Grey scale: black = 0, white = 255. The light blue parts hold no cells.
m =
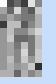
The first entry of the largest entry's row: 250
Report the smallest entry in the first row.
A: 60
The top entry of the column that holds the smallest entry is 135
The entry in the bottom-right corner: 163
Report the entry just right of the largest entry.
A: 74
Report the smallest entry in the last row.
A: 104
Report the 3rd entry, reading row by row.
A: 104
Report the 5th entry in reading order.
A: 226
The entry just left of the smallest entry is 201
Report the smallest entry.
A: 48
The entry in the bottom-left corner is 176
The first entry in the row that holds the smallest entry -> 151
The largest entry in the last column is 214
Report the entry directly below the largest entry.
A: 163

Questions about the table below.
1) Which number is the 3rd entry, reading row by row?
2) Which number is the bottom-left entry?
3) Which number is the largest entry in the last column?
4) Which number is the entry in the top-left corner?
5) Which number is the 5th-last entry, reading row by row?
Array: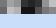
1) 147
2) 104
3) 192
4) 119
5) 20

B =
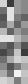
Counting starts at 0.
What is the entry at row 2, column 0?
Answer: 84
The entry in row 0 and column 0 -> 211
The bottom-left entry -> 211
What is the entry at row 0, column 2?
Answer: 153
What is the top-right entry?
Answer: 137
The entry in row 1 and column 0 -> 111
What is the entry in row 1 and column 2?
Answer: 153
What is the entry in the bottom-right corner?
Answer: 184
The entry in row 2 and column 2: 124
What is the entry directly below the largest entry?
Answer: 124
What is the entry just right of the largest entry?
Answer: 196

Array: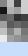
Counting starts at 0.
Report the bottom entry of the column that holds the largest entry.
233
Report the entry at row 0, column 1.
192
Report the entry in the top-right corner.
206
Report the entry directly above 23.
133
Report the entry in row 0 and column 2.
63
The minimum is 23

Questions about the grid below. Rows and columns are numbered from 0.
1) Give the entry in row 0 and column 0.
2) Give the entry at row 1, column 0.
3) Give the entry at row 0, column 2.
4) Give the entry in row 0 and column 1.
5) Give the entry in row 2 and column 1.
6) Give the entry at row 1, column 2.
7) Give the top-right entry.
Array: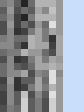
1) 123
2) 93
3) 93
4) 137
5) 137
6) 79
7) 152

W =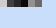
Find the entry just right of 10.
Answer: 146
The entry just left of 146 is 10
